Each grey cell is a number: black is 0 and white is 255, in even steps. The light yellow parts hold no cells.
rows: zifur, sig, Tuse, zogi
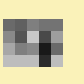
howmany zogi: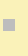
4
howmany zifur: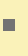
2
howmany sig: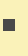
1

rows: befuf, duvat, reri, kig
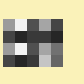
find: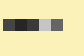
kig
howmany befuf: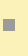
1
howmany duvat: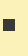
2

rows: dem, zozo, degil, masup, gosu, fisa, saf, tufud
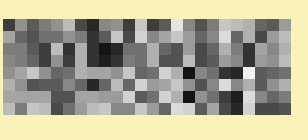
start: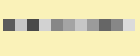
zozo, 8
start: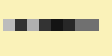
degil, 4
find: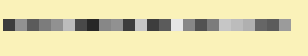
dem

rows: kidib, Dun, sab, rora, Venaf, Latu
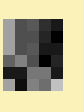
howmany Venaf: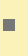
2
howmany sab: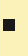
2
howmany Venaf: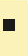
3
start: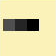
Dun, 2

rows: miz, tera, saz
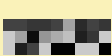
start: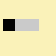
saz, 5
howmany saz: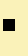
3
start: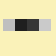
tera, 5
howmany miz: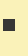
3
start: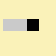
saz, 6
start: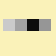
tera, 0
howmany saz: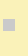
4

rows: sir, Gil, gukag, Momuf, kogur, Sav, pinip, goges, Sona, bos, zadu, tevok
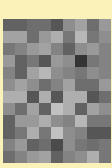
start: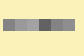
tevok, 1
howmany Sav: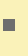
3
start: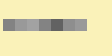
gukag, 1
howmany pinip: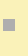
5

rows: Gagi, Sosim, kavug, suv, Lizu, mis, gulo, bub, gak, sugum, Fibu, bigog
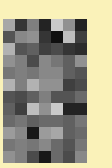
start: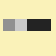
bub, 3
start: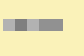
mis, 0
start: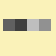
bub, 0
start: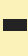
bub, 5

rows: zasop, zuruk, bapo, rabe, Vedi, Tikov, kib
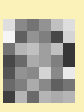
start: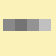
zasop, 1
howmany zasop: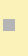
0

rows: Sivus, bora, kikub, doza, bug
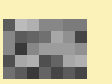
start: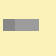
kikub, 2
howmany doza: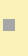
2
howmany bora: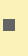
1
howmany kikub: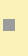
3
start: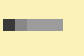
kikub, 1
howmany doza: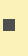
2

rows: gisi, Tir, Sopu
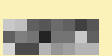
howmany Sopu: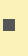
0
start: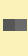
gisi, 3
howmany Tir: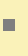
1

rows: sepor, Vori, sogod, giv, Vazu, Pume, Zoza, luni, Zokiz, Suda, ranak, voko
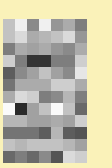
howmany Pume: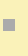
4
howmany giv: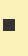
2
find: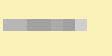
Zokiz
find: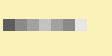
Vazu
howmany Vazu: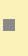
2
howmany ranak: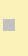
4
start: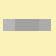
Zokiz, 1

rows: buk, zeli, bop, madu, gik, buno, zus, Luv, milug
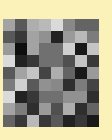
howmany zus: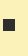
1
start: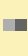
gik, 4

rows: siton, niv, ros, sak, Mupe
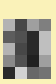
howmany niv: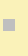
1
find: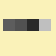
niv

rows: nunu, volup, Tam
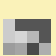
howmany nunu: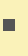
3
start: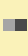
Tam, 1
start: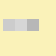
volup, 0

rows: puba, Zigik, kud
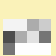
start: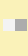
puba, 1
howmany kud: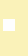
3

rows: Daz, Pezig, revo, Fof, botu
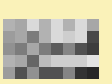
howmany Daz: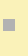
3
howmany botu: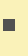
3
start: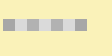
Daz, 1
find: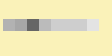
Fof
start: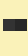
botu, 6

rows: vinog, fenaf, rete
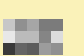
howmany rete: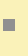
1
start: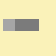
vinog, 2

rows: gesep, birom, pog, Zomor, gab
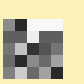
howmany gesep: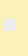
0
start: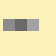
Zomor, 2
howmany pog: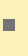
2
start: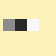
gesep, 0
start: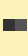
pog, 2
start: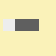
birom, 2
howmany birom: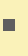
4

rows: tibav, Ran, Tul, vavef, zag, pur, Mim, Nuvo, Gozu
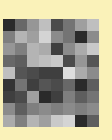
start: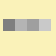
Gozu, 1
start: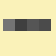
pur, 1
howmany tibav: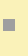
1
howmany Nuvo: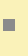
4
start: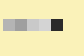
Gozu, 2
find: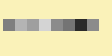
Ran
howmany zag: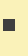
2

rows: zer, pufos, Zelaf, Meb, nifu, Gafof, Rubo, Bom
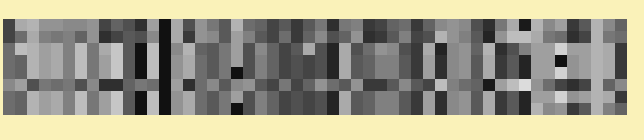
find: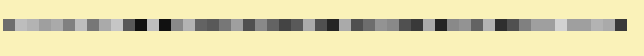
Zelaf
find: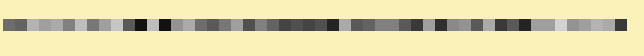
Rubo

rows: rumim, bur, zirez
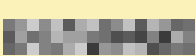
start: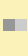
rumim, 1
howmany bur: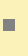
3

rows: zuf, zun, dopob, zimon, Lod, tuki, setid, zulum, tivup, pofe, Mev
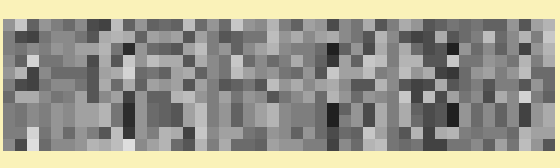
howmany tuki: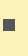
10
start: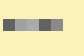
Lod, 13

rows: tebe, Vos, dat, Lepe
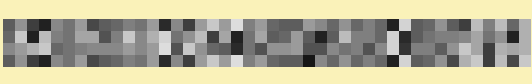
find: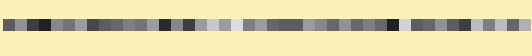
tebe
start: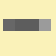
tebe, 22
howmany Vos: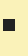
4
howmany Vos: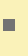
5

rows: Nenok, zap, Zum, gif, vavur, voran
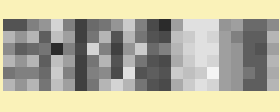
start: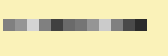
Nenok, 2
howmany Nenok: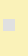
3

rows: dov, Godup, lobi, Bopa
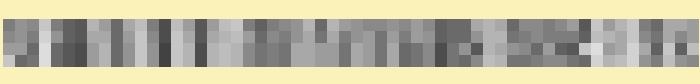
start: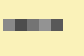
lobi, 35
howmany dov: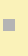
5
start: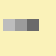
Godup, 19
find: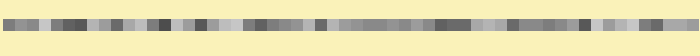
dov

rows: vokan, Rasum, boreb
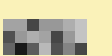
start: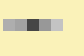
Rasum, 2
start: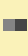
boreb, 5
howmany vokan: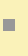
2
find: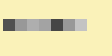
Rasum
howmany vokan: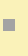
2

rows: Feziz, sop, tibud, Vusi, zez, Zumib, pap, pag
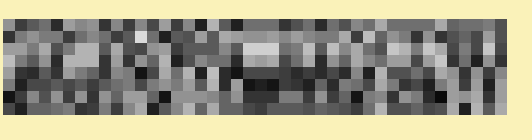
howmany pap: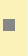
3
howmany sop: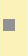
5
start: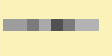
tibud, 0
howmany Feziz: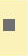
13
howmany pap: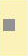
10
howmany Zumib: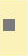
7

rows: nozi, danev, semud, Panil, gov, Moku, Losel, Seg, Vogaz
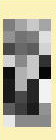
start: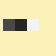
Losel, 1
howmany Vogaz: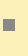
3
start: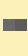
semud, 1
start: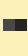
Losel, 1

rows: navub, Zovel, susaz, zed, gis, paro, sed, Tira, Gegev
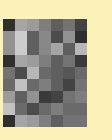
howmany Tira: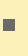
4
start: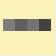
navub, 3

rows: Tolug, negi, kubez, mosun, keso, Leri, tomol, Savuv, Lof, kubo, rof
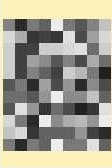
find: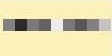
Tolug
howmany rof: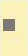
4
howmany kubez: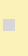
1
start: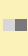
Lof, 0

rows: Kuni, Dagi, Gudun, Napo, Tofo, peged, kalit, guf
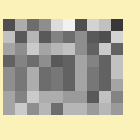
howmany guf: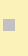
0
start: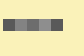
Dagi, 3
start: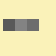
Dagi, 3

